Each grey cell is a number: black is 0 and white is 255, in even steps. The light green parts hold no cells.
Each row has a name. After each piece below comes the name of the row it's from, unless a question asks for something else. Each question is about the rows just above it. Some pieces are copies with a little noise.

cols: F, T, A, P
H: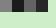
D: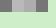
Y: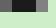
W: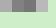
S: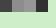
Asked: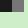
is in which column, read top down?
A
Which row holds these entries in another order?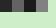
H
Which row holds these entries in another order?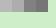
W
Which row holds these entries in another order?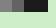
Y
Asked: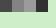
S
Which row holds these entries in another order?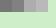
W

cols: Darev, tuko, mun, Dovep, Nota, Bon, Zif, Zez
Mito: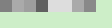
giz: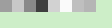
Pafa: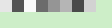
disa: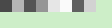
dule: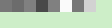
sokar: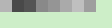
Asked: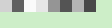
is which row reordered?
disa
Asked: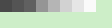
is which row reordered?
disa
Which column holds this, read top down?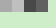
Zif
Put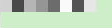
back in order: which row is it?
Pafa
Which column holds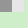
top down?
Nota
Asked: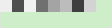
Pafa

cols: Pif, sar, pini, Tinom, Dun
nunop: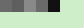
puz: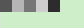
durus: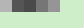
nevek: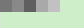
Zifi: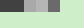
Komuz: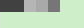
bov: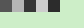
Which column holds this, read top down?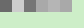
Tinom
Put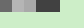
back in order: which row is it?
Zifi
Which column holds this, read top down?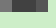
Pif
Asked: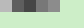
durus

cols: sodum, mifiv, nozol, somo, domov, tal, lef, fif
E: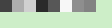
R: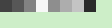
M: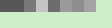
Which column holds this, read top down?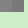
nozol
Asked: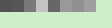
M
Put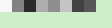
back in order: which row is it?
R
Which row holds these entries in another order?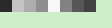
R
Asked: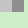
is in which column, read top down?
lef

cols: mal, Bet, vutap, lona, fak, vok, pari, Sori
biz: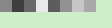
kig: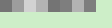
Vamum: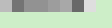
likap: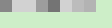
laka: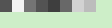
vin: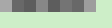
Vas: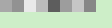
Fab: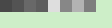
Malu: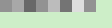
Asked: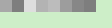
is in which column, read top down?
Sori
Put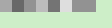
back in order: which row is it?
Malu
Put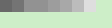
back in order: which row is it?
Vamum
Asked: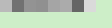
Vamum
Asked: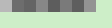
vin
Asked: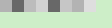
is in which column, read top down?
pari

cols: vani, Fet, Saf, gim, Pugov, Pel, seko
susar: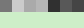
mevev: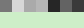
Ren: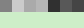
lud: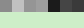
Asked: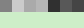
Ren
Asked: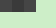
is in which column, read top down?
seko
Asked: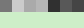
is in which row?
susar
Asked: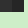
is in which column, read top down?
Pugov
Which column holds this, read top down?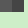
Pel
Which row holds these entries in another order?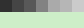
Ren

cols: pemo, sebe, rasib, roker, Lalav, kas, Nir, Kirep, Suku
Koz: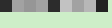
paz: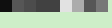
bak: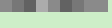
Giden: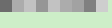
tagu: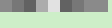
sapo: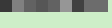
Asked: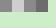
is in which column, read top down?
Suku
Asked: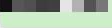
paz
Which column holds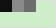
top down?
pemo
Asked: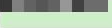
sapo

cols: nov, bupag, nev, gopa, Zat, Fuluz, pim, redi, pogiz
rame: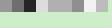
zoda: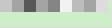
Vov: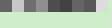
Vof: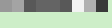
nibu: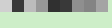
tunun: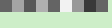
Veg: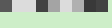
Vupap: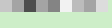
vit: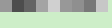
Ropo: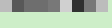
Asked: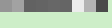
Vof
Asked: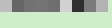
Ropo
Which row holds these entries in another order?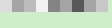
zoda
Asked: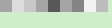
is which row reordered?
zoda
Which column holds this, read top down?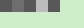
nev
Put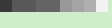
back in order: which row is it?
Vof

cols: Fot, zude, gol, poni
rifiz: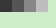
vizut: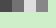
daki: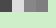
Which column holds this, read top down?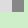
gol
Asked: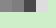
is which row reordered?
daki
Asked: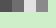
vizut
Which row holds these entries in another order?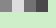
vizut
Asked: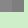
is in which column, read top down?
poni
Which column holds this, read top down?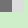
zude
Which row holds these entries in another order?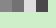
vizut

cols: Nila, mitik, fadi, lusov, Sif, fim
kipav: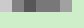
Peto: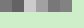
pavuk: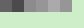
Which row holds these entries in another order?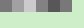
kipav
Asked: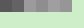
pavuk
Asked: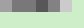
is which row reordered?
kipav
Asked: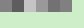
Peto
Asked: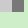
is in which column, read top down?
Nila
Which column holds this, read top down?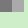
Sif

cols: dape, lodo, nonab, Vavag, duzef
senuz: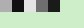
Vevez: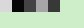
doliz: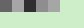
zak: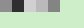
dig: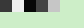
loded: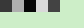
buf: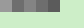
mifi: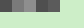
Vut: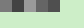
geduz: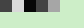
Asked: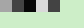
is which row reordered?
geduz
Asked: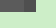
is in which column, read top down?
duzef
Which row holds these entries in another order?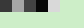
Vevez
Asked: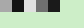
senuz
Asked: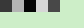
loded
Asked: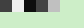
dig
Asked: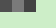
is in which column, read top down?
dape

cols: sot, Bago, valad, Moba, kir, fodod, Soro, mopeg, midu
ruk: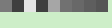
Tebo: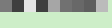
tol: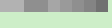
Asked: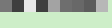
Tebo
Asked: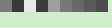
ruk

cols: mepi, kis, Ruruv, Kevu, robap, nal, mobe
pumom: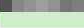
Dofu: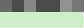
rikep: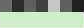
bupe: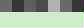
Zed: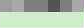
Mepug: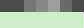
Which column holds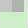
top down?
robap
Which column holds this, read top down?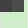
Kevu
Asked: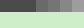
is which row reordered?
Mepug
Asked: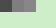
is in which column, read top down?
Kevu

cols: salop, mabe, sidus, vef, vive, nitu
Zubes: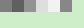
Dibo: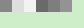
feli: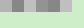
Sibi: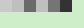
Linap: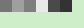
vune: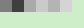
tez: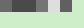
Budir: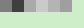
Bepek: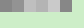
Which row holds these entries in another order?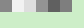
Zubes
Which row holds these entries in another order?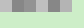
feli
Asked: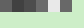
tez
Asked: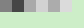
vune

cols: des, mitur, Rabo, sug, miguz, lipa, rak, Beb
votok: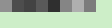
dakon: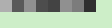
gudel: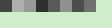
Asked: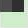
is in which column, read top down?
sug
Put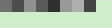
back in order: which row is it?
gudel
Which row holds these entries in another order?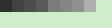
votok
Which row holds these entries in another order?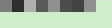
dakon

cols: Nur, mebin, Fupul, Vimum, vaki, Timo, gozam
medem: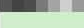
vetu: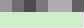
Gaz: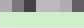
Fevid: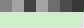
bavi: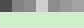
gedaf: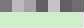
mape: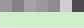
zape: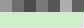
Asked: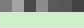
Fevid
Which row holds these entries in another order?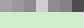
bavi
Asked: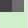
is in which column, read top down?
mebin

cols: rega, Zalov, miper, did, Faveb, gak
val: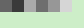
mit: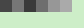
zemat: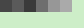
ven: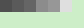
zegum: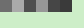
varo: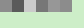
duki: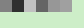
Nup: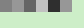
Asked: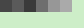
zemat
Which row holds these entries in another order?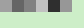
duki
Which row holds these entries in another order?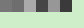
mit
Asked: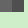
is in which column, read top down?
miper
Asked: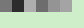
duki
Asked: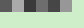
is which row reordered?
zemat
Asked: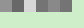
varo

